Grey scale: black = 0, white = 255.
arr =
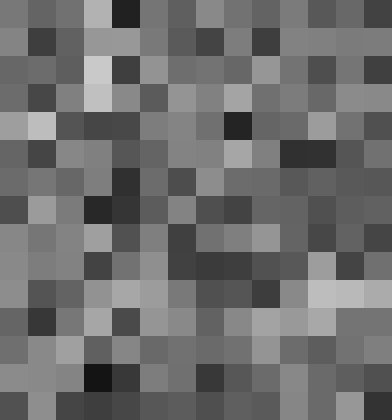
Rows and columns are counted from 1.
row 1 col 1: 120
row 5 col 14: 80
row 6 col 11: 48
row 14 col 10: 107
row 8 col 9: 67
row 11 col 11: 137
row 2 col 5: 152
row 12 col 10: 163
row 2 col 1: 132
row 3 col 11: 115
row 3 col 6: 147
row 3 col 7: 110
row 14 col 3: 132
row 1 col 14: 66
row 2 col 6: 121
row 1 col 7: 95
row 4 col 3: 128
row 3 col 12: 78
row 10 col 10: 81
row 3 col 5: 63
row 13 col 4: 96
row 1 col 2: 100
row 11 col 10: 61
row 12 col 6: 149
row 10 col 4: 67
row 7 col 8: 141
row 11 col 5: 167
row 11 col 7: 121
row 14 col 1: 139
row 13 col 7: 113
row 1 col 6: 117
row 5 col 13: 114
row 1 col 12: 88
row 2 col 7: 90
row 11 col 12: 189

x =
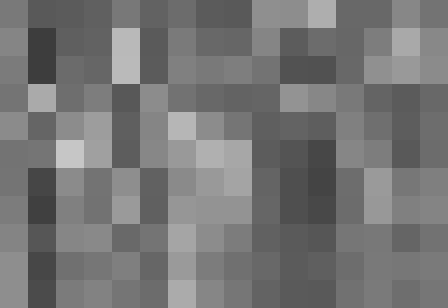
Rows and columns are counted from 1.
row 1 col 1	121
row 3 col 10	115
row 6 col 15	89
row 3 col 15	153
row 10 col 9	112
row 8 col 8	147
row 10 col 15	119
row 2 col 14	125
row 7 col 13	109
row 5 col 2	101
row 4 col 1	116
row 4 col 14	100
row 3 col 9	126
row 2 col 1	133
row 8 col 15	128
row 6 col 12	71
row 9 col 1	132
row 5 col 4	157
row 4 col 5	88
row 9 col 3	134
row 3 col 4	102
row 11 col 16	118
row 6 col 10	92
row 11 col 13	113
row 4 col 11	147
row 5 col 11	99
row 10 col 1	142
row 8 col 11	79
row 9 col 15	101
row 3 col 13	104
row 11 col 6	108
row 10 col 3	112
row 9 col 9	124
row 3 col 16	139
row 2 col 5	185

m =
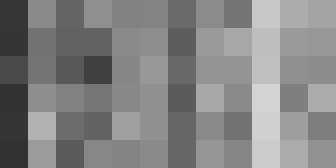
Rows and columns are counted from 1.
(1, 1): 54
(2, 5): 137
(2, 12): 151
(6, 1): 50
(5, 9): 114
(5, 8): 137
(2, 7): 93
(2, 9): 167
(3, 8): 148
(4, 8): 168
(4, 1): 51
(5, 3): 109
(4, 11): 127
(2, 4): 99
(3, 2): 116
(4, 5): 136
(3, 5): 134
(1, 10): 200
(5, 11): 158
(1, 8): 139
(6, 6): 138

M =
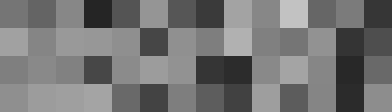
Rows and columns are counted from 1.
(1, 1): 117
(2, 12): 146
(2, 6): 70
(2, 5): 143
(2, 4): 151
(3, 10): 137
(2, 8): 126
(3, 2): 137
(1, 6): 149
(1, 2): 100
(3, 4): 71
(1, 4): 37
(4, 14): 141
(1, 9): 163
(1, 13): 123
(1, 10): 135
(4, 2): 156
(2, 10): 128

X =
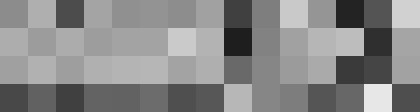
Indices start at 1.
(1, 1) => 140
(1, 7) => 141
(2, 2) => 156
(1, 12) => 149
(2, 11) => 161
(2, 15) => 165
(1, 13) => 35
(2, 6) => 163
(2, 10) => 130
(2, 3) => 172
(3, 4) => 176
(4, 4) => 99
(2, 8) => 179
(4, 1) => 72
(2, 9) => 30
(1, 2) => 175
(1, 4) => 164
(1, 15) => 209

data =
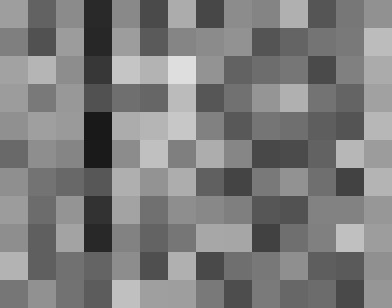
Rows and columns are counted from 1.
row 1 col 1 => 158
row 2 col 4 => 39
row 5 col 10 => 117
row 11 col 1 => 118
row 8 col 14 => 151
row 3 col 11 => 118
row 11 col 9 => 77
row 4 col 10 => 149
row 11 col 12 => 108
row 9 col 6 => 99
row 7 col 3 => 104
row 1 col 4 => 41
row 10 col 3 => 113
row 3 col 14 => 171
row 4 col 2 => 121
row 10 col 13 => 90
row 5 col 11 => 111
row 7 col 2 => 115
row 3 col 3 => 141
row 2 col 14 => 188
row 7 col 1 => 143
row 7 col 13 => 66
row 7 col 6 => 147
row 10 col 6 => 79
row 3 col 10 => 109
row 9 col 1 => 142
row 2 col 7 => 133
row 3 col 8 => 147
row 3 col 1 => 162
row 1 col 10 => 132
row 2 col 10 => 84
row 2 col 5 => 157
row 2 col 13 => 121
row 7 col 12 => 111

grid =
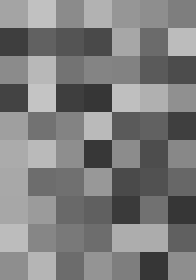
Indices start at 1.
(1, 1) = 164
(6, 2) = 186
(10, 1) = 142
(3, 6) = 90
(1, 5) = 150
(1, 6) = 142
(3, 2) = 184
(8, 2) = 155
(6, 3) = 142
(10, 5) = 126
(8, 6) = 113
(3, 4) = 132
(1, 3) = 139
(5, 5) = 90
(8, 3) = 105
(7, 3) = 112
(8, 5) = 58
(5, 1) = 159
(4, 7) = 144
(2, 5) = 167
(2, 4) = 73

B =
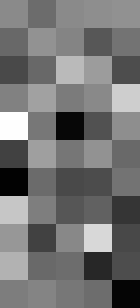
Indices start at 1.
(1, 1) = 138
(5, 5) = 142
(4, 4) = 137
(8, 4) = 97
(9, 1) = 151
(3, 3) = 186
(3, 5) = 77
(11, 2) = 132
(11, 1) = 125
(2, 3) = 132
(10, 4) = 39
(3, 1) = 73
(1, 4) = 142
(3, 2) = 104
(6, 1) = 65
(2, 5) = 115
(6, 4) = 146

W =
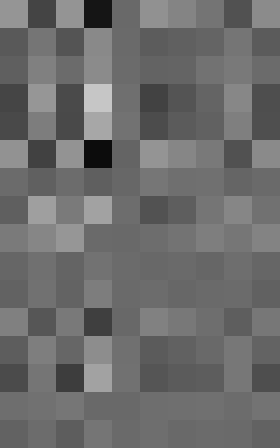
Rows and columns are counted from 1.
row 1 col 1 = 149
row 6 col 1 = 146
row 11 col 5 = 106
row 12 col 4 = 63
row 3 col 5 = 107
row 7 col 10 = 106
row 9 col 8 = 126
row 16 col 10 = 98
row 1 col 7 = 132
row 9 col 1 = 122
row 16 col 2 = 108
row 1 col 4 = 21
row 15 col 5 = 105
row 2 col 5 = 106
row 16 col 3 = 93
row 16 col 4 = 117
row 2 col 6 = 92
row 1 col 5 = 105
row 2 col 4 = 137
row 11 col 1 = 98
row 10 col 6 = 104
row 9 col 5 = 105
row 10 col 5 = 107
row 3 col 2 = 128
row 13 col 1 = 93
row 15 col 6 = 110
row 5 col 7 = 91
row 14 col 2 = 117
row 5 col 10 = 79
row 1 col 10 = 139
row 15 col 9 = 108
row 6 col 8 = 121

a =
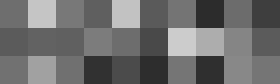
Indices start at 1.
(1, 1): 110
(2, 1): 91
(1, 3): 120
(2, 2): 98
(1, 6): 90
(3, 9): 136
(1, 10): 62
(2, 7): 204
